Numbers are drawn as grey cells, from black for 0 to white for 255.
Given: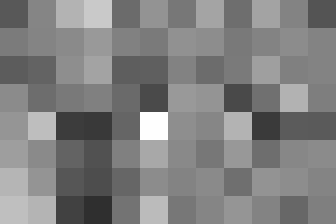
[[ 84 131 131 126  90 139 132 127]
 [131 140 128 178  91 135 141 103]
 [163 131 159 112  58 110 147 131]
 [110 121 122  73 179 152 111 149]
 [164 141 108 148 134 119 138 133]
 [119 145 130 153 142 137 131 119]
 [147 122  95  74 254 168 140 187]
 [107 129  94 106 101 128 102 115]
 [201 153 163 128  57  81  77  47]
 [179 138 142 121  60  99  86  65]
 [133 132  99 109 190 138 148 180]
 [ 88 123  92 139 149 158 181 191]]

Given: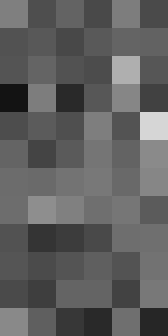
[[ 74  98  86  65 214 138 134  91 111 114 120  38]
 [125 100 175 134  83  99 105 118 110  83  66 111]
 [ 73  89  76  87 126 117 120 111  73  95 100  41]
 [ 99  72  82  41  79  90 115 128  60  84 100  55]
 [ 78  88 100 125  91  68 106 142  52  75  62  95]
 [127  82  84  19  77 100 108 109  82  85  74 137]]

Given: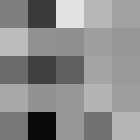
[[161 151 154 157 181]
 [184 158 165 180 114]
 [226 143  96 151 152]
 [ 58 145  64 146   9]
 [126 188 106 168 120]]

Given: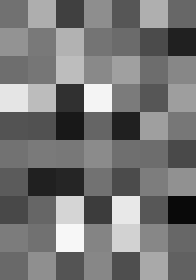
[[103  32 135 158 119  73 145   9 103  97]
 [175  75 109  86 159 109 125  87 135 169]
 [ 86 107 160 123  32 111  75 232 210  78]
 [142 116 137 244 101 139 114  60 132 135]
 [ 64 178 189  48  24 120  37 213 247  84]
 [174 121 118 188  81 122  32 102 113 143]
 [113 147 110 229  83 114  91  72 124 105]]

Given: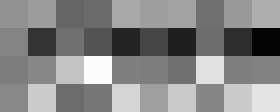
[[174   4 129 227]
 [153  45 126 202]
 [112 109 225 134]
 [163  31 112 201]
 [158  70 125 159]
 [168  36 127 213]
 [107  83 252 118]
 [101 112 195 108]
 [156  51 135 204]
 [146 132 124 136]]

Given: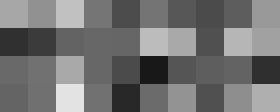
[[153 161  47 175]
 [ 93 182  99 142]
 [ 75  80  94  80]
 [ 87 169  85 147]
 [116 188  24 107]
 [ 76 102  75  40]
 [117 103 103 113]
 [193  99 169 227]
 [145  59 113 112]
 [167  48 105 100]]

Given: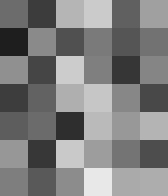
[[160 114 133  72 180  77 173]
 [ 96  85  54 135 152 116 170]
 [203 122 127 198 186 157 232]
 [181  80 204 175  46 201 140]
 [ 60 138  69  98 107  55  89]
 [108  30 144  61  93 151 126]]
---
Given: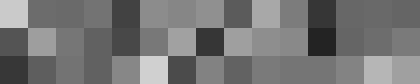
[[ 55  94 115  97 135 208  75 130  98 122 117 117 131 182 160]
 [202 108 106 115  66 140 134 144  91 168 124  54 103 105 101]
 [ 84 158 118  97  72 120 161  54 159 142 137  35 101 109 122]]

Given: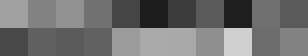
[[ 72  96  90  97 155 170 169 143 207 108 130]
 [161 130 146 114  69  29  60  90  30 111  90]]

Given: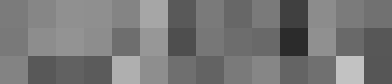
[[131  88  97  91 175 142 111  99 122 134 100 112 194  86]
 [123 134 144 143 132 166  89 122 103 122  64 140 123 113]
 [121 141 147 141 110 151  78 119 109 105  43 144 105  87]]

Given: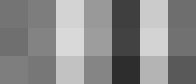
[[126 119 194 133  45 180  89]
 [116 125 211 153  63 203 110]
 [111 131 217 157  66 211 113]]

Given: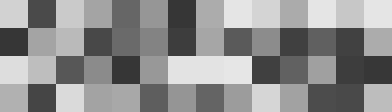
[[177  69 218 163 168  94 149 100 156 214 162  76  73 189]
 [210  74 202 164 102 150  54 172 229 212 171 229 199 229]
 [ 54 164 186  72 106 131  61 166  90 140  64  96  65 172]
 [221 190  87 139  54 152 227 227 230  64  97 160  61  55]]

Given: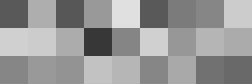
[[134 153 147 194 182 134 169 113 105]
 [ 89 174  87 153 224  89 123 134 204]
 [208 204 172  55 133 208 151 181 171]]

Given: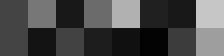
[[ 68  19  66  29  16   3  60 158]
 [ 68 119  24 107 177  32  24 198]]
